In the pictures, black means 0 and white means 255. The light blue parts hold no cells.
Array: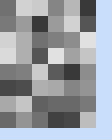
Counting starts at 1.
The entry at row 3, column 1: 210
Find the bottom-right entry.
189
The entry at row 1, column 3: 203
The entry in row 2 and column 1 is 121
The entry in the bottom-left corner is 105
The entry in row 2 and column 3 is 57
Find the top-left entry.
113
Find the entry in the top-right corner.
57
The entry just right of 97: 105

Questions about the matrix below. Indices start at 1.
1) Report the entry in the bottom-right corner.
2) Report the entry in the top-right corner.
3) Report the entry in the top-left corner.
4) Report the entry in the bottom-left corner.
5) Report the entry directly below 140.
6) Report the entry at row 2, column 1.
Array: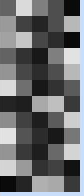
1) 57
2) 10
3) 99
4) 10
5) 226
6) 154

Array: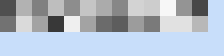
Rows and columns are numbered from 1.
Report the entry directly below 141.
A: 239
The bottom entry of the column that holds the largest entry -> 225
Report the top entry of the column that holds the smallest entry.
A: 190
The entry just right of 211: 205
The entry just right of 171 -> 135
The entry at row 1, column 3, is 128
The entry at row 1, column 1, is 79
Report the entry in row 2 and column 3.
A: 163

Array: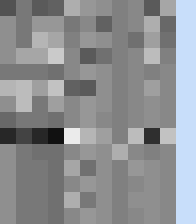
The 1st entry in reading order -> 82
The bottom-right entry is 136
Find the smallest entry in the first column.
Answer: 39
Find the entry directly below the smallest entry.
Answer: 112
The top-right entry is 166
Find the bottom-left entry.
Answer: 143
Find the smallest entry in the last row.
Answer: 112
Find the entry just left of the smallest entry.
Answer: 39
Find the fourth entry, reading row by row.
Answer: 97
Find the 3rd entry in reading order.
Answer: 90
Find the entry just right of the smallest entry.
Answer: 235
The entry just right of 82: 120
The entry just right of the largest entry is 181
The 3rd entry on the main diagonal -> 181
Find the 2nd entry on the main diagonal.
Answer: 120
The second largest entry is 202
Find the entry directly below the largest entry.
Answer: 136
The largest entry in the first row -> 174
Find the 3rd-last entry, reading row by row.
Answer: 136

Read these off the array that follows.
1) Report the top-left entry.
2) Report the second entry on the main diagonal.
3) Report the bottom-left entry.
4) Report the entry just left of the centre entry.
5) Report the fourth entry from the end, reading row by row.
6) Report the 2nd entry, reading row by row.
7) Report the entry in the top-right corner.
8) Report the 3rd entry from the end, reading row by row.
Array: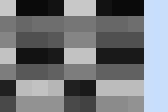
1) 200
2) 103
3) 73
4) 24
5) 66
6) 10
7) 10
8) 139

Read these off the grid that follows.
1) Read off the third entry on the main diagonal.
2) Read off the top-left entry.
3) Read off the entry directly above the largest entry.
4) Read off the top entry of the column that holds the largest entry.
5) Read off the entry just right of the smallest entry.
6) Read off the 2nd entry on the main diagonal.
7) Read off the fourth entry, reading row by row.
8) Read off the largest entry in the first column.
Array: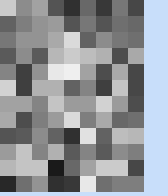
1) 147
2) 203
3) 203
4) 48
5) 104
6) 126
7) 84
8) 210

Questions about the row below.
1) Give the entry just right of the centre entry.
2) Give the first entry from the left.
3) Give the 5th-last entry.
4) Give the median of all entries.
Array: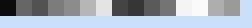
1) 55
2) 12
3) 117
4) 124
